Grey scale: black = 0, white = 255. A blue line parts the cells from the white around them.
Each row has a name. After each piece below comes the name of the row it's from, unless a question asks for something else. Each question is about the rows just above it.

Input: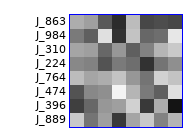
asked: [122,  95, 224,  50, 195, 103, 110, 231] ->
J_984
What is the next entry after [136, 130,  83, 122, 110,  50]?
[116]
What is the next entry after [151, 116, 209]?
[195]
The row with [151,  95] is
J_310
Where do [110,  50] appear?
J_224
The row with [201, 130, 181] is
J_889
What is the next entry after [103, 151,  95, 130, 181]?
[201]

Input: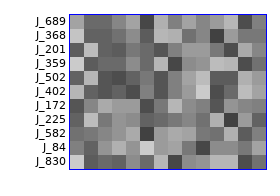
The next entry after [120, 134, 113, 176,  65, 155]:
[98]
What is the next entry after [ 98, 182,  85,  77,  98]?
[120]
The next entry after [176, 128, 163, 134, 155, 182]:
[77]
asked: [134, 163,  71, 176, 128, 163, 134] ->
J_689

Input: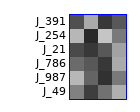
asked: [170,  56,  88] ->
J_391
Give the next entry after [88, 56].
[170]
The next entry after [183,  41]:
[197]

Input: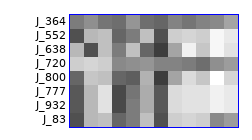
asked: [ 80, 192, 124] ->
J_638
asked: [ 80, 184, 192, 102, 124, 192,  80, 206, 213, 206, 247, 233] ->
J_552
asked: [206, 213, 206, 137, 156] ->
J_83
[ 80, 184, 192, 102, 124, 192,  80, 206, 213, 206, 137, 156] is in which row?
J_83

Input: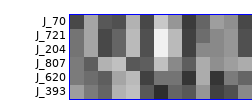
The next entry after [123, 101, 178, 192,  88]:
[46]
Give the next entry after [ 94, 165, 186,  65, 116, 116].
[53]

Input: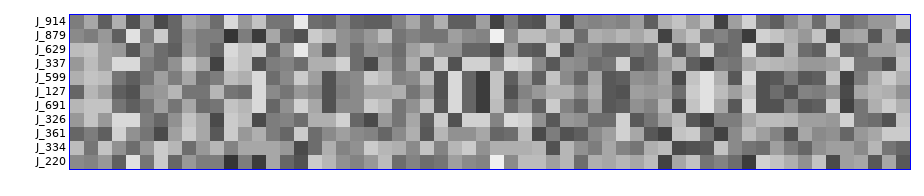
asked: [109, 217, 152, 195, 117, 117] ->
J_914
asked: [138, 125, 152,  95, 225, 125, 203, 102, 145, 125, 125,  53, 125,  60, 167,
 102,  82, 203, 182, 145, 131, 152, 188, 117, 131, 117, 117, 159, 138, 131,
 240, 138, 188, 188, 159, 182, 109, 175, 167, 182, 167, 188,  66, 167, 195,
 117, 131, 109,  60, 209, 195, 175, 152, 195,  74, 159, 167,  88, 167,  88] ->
J_879
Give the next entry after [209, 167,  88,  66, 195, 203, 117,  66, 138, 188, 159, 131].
[82]

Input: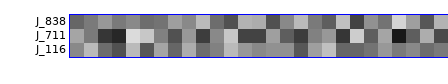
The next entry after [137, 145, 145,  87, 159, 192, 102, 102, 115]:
[152]
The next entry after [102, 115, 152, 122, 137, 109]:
[122]
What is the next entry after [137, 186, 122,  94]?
[192]
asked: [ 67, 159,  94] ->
J_711
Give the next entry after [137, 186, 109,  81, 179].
[173]
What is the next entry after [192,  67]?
[145]
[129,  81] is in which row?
J_711

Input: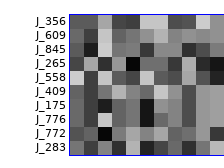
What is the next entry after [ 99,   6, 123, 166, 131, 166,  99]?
[111]
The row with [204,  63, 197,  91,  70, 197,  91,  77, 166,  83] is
J_558
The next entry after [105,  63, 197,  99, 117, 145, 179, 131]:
[145]
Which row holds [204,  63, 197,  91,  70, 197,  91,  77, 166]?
J_558
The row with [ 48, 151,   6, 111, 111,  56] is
J_265
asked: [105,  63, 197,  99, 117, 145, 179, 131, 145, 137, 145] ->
J_609

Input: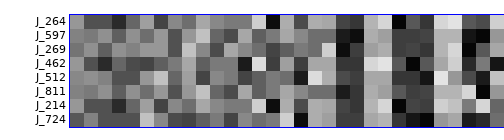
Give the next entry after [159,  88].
[62]
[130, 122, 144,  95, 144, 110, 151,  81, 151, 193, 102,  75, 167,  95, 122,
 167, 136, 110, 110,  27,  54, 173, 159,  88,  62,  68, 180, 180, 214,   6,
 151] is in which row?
J_811
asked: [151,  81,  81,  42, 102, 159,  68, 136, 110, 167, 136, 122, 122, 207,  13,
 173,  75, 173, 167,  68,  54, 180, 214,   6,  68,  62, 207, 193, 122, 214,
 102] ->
J_214

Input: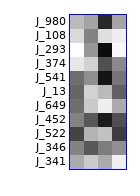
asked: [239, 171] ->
J_649
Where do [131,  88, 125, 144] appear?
J_346

